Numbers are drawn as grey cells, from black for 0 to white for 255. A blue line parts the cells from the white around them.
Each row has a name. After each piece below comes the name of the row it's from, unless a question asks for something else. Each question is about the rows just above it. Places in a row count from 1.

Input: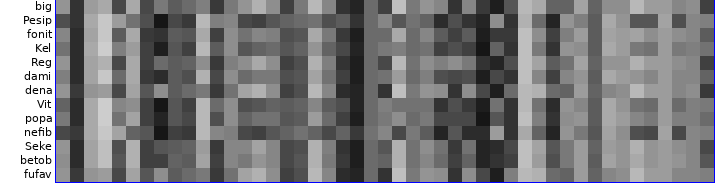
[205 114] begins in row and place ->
popa, 4
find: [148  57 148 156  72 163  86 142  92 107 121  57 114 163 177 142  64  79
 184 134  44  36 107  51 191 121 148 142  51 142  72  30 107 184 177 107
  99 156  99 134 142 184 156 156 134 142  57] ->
dena
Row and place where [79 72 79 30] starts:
dami, 28
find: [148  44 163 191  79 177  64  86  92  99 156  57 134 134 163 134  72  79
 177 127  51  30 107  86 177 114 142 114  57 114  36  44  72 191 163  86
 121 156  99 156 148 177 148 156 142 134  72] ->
Seke

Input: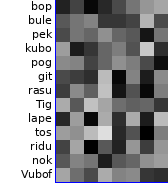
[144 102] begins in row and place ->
pek, 4
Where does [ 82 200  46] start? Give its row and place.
kubo, 6
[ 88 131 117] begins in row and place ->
nok, 1
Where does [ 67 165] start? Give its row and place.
ridu, 1
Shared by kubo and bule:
[54]

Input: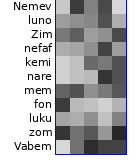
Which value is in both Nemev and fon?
[59]
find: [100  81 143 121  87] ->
mem
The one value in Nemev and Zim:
[73]
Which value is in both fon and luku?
[192]

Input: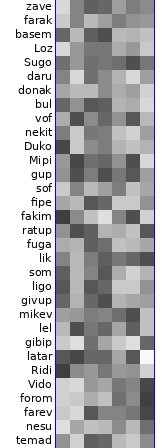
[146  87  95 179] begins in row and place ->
bul, 2
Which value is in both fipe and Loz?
[201]
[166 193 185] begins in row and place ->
nesu, 2
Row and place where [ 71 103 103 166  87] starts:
latar, 2
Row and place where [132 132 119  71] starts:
farev, 4
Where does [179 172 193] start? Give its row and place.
ratup, 4

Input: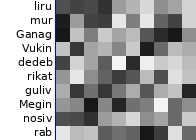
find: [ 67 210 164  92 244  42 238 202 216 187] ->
dedeb
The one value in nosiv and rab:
[105]
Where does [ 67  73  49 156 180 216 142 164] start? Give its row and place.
liru, 2
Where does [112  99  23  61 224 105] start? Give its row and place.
rab, 5
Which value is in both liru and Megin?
[142]

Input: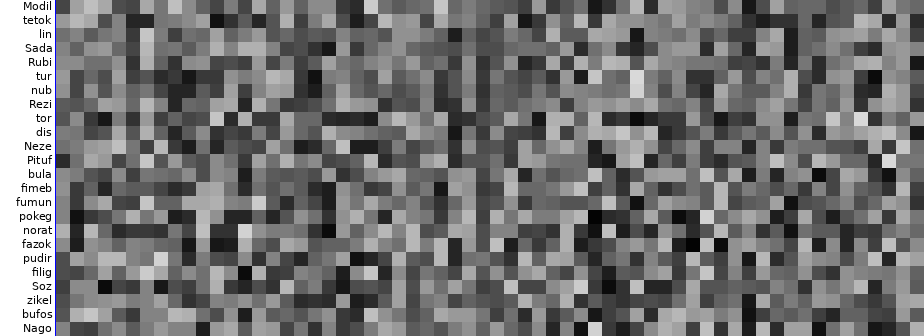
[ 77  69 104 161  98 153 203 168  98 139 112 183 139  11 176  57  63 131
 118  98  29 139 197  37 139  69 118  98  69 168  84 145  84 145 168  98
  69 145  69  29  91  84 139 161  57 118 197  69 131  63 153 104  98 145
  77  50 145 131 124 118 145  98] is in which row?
filig
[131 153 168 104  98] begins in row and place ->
bula, 23
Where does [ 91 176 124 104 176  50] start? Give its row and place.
zikel, 33
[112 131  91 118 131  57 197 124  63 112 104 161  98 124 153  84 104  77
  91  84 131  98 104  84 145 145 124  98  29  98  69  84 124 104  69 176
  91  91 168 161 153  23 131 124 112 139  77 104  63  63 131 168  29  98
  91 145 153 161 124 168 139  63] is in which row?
lin
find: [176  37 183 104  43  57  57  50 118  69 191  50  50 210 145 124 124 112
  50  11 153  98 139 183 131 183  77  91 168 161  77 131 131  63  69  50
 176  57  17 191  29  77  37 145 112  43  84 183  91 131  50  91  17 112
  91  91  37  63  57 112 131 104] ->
norat

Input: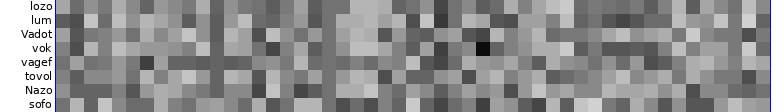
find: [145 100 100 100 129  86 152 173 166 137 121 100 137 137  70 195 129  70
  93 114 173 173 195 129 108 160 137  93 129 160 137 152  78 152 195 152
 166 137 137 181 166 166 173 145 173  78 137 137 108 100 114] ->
Nazo
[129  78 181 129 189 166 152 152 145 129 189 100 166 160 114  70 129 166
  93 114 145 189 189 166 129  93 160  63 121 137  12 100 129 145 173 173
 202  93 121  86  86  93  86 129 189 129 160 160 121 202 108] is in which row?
vok
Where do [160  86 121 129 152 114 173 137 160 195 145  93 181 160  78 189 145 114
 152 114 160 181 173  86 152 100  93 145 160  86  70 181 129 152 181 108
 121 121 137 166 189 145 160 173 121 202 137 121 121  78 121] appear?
Vadot

